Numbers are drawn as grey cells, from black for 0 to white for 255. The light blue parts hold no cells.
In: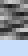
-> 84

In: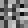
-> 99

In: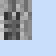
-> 153

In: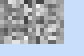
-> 172

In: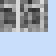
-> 172

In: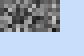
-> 20

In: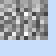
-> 140

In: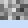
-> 184

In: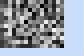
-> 100
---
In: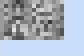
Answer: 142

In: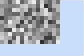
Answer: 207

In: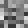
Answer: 97

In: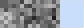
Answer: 137

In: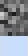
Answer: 146
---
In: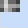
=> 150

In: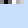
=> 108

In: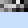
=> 148

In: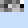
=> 126

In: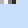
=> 127

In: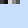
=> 215
